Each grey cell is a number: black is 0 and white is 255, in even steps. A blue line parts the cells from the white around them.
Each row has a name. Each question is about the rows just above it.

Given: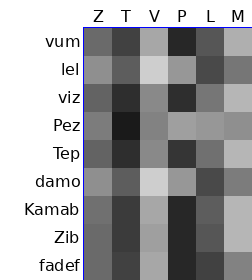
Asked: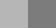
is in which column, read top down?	M
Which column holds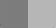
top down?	M
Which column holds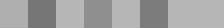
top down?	M
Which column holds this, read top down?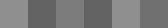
Z

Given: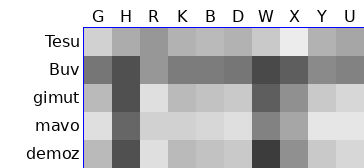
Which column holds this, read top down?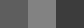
W
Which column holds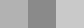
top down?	Y
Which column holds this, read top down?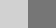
G
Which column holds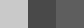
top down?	W
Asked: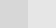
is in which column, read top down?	U

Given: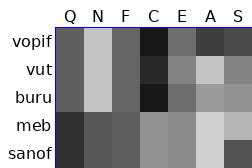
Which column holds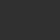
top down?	Q
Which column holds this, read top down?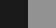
C
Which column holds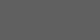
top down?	Q

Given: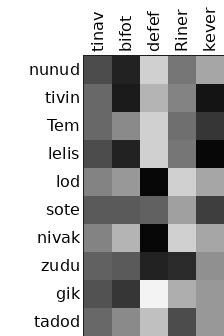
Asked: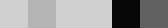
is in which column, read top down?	defef
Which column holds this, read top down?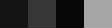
kever
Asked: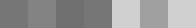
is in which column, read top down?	Riner
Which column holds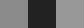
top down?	bifot
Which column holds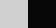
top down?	defef

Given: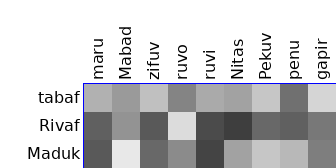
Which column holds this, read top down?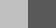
zifuv
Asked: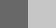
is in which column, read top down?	Pekuv

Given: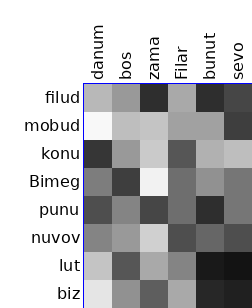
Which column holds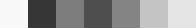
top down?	danum
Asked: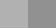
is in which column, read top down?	bunut
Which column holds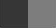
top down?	danum
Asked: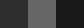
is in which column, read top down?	bunut

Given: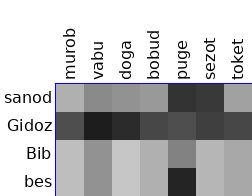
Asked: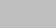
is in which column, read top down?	murob
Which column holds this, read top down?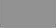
vabu
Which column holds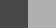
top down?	bobud
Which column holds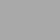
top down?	toket
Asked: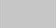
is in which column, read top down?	doga

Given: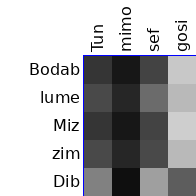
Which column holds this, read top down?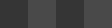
Tun
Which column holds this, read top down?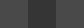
Tun
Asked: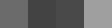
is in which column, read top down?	sef

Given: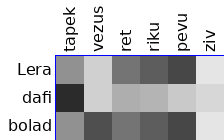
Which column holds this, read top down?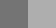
ret
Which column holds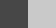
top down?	pevu
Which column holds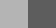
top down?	riku
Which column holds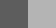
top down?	riku
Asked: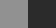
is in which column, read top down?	tapek
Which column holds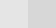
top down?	ziv

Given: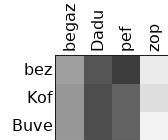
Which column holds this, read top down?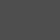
Dadu
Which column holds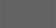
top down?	pef
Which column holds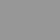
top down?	begaz
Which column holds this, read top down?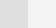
zop
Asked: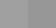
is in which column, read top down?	begaz
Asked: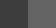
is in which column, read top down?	pef

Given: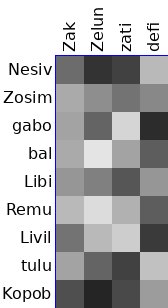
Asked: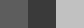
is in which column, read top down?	defi
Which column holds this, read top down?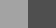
Zak

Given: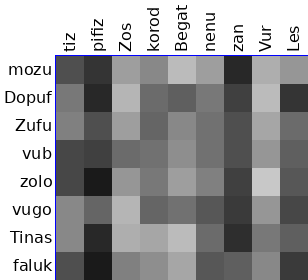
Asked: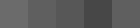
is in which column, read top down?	Les
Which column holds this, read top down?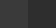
zan
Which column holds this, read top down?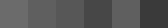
Les

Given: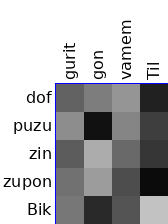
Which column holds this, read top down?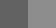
gurit
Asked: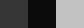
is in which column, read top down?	Til
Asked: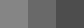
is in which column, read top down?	vamem
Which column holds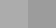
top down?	gon

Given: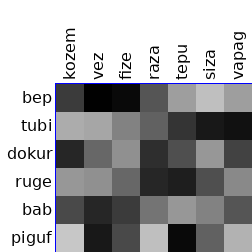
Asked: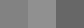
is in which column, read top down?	fize
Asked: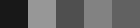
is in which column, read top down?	siza
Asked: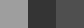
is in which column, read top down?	tepu
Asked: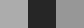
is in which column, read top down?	kozem

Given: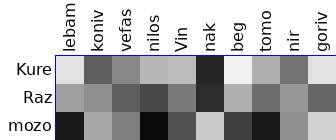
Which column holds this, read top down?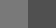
Vin
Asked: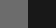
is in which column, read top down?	tomo
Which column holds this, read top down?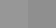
nir
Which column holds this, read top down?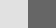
goriv
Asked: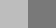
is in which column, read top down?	Vin
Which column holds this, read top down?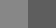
vefas

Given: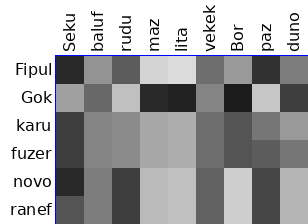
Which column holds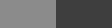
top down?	rudu
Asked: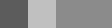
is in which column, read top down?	rudu
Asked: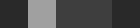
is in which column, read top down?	Seku

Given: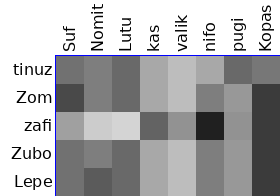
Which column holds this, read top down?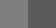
Nomit
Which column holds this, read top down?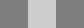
Nomit
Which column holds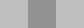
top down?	valik
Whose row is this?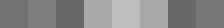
tinuz

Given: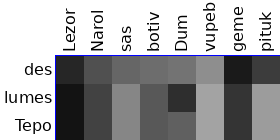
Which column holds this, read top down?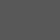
botiv
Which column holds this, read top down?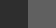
Dum
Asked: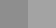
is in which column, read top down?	vupeb

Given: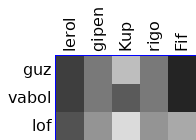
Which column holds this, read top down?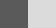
Kup
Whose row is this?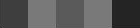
vabol
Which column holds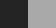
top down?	Fif
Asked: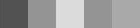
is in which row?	lof

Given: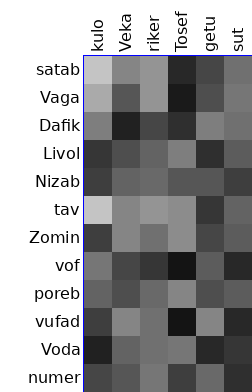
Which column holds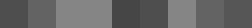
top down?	Veka
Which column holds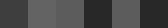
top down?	sut
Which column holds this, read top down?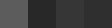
sut

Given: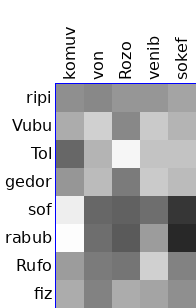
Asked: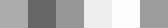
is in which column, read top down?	komuv
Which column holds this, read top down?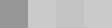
venib
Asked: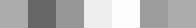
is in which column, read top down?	komuv
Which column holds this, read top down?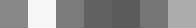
Rozo
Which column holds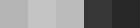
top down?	sokef
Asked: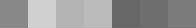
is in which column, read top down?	von
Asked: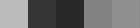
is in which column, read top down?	sokef

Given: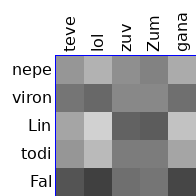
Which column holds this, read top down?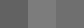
zuv
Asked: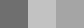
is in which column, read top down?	gana
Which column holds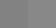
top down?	Zum
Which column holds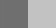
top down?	gana

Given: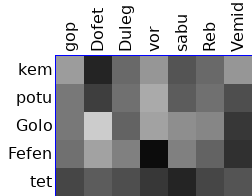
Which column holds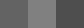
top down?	Duleg
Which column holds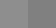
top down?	sabu
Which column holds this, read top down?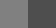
Duleg

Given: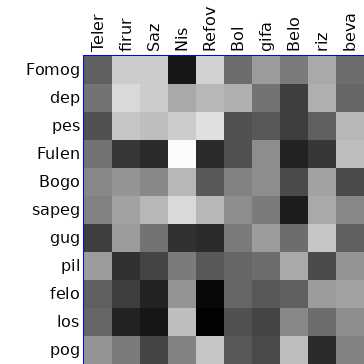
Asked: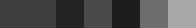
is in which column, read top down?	Belo
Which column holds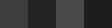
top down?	Belo

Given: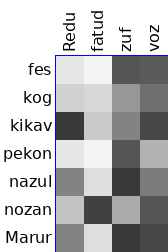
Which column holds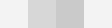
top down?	fatud
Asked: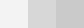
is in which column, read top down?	fatud
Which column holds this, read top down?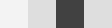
fatud
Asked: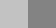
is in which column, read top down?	Redu
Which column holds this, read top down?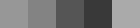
zuf

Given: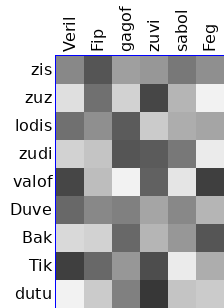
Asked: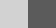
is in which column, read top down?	gagof
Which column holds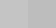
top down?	Fip
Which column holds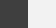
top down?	Veril
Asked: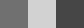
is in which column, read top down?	Veril
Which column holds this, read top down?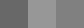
gagof
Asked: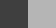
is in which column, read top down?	Feg

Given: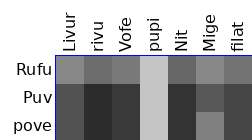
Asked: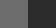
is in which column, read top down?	rivu
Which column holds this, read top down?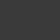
Vofe
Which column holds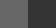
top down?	Nit
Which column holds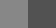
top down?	Livur
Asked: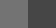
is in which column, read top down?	filat
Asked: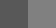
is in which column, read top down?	Mige

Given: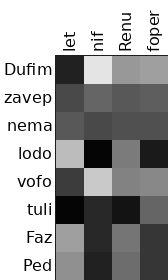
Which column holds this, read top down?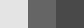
nif
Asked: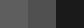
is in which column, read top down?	foper

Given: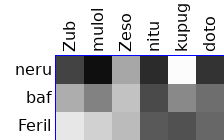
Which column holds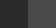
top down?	nitu
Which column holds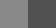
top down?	kupug
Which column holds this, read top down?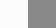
kupug

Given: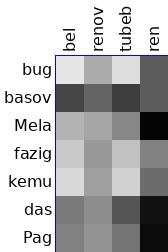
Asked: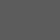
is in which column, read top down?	ren
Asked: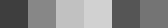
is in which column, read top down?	tubeb
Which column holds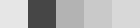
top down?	bel
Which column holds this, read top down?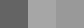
renov

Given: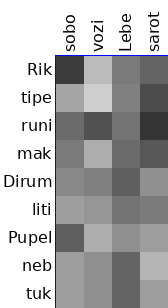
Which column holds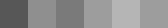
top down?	sarot
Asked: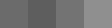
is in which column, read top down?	Lebe
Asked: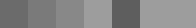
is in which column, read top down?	sobo
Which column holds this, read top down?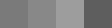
sobo

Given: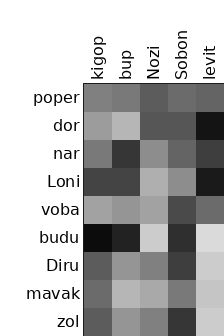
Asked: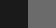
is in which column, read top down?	levit
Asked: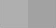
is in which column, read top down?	Nozi
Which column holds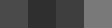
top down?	Sobon
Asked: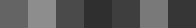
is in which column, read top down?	Sobon
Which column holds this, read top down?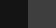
levit

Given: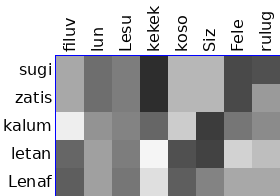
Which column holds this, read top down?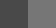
Fele
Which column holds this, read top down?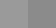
rulug
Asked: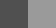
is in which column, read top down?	rulug
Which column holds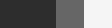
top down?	kekek
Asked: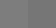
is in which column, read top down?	Lesu
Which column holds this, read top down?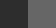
kekek

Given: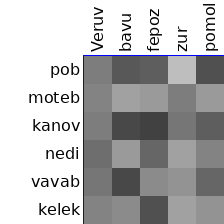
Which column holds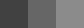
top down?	fepoz
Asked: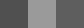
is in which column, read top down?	pomol
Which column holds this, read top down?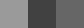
fepoz
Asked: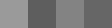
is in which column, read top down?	pomol
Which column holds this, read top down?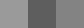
pomol

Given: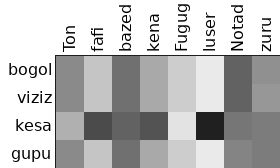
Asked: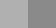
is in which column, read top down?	Ton
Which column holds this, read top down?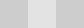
Fugug
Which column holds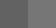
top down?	Notad

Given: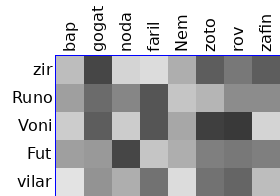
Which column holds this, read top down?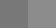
rov
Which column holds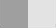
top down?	bap
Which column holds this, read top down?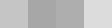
Nem
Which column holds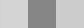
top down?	noda

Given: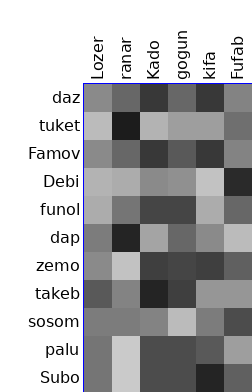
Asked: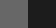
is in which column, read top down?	ranar
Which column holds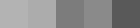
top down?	Lozer
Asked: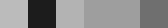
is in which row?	tuket

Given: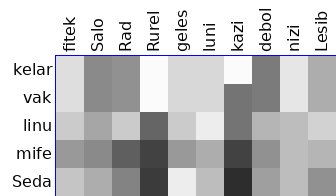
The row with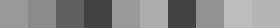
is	mife
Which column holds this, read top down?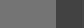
kazi

